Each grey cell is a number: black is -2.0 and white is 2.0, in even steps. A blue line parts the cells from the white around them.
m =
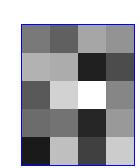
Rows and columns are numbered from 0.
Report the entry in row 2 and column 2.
2.0
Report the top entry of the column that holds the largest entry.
0.6
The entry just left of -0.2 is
-0.3
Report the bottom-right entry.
1.2
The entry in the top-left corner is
-0.1
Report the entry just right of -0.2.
-1.4

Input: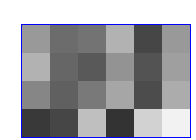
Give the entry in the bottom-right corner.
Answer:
1.8
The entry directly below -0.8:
1.3
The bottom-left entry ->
-1.1
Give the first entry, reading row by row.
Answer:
0.4
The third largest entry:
1.0
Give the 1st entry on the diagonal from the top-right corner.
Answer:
0.4
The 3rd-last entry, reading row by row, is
-1.2

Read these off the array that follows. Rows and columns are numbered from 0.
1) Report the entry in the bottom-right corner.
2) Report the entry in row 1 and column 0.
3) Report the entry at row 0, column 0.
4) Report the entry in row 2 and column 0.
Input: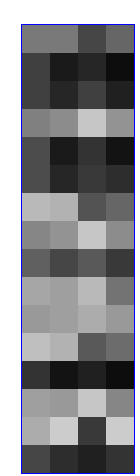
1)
-1.2
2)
-1.0
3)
-0.1
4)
-1.0

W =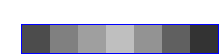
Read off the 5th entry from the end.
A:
0.5
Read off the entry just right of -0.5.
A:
-1.2
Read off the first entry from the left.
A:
-0.8

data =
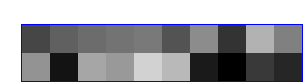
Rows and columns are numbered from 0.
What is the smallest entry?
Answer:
-2.0
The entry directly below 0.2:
-1.6
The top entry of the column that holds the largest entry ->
-0.1
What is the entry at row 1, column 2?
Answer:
0.6
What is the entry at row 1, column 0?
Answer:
0.3
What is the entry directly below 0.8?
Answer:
-1.1

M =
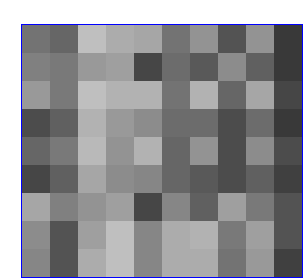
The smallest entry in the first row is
-1.1
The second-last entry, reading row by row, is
0.4
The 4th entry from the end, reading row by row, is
0.7
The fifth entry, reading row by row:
0.6
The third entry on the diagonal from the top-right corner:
-0.4
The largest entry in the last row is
1.0
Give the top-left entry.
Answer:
-0.2
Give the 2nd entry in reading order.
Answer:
-0.4
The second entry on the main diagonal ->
-0.1
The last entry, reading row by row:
-1.0
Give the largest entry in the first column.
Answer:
0.6
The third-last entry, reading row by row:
-0.2
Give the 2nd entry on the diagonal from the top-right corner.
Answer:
-0.5
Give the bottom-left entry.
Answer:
0.1
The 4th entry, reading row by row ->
0.7

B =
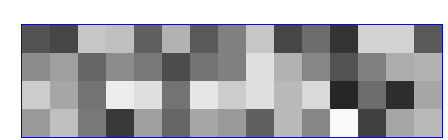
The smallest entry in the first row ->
-1.2
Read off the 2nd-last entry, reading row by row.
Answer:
0.6
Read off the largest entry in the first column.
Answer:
1.2
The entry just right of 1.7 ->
1.5
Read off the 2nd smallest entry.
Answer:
-1.3
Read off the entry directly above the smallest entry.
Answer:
-0.7
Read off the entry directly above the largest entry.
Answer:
-1.4
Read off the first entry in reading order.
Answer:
-0.7
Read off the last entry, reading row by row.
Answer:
0.9
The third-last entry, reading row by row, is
-1.0
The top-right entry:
-0.6
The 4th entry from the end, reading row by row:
1.9
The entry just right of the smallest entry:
-0.3
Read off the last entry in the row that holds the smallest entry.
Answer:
0.6
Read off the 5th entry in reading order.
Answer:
-0.5
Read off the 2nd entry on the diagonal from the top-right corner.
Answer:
0.7
